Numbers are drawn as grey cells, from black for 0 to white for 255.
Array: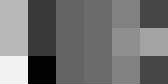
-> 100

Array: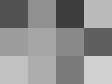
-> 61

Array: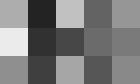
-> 193

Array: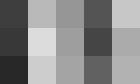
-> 150

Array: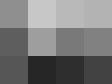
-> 185

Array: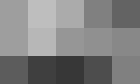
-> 171

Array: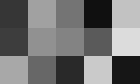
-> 116

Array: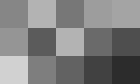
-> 119

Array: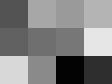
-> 154

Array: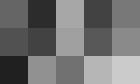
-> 167
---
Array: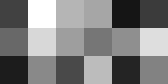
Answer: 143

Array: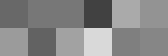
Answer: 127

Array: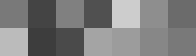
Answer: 135

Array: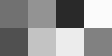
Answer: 236

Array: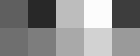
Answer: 210

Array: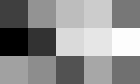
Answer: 230

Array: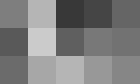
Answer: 120

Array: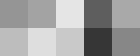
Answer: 54

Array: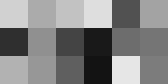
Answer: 109

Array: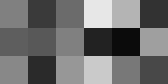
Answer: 11
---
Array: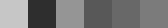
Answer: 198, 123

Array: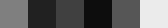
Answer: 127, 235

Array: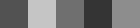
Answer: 82, 141

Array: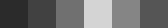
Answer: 43, 85

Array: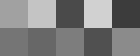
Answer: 161, 139

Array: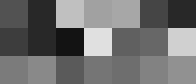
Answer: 82, 145

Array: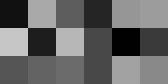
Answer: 17, 137

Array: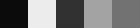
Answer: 11, 114
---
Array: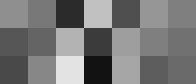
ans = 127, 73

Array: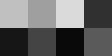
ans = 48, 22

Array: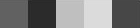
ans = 71, 97

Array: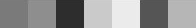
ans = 182, 122

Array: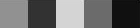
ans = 16, 145

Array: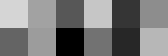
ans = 141, 100

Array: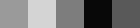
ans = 89, 154

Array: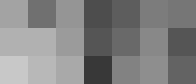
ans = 118, 200

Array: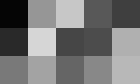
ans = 63, 121

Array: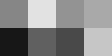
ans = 169, 23
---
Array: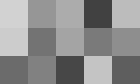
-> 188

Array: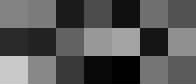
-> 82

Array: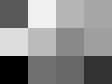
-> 166

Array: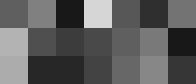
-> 115

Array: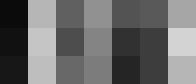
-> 166

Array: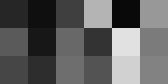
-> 152
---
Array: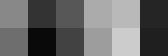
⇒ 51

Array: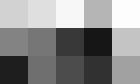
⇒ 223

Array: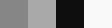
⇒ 169

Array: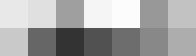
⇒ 224

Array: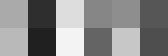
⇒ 46

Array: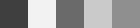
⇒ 242

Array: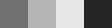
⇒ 182

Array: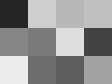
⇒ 206

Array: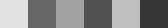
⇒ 102
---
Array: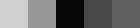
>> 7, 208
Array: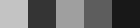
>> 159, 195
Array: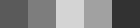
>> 212, 212
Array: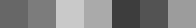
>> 170, 201
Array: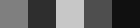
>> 199, 199
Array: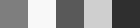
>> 89, 248
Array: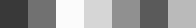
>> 214, 251
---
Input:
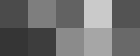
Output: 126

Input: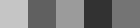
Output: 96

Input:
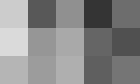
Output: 88

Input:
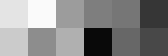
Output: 250

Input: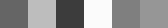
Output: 189

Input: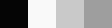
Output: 249
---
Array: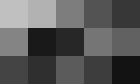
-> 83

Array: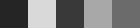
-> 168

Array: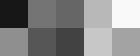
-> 184

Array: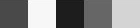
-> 102

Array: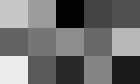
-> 69

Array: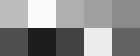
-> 160

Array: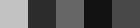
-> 18

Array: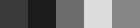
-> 219

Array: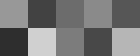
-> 138
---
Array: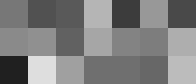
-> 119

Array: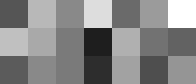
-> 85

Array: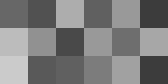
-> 103

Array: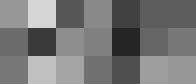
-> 150

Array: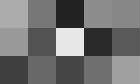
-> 172

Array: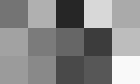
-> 116

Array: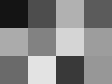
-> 20

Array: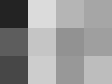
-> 35

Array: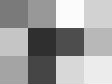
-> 122

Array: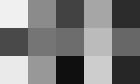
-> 240
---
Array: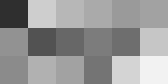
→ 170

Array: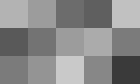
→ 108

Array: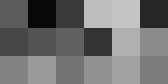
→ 190

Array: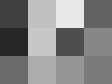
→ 192

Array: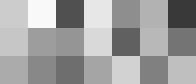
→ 142

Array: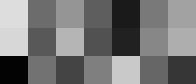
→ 26

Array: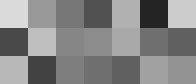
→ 177

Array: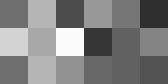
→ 152
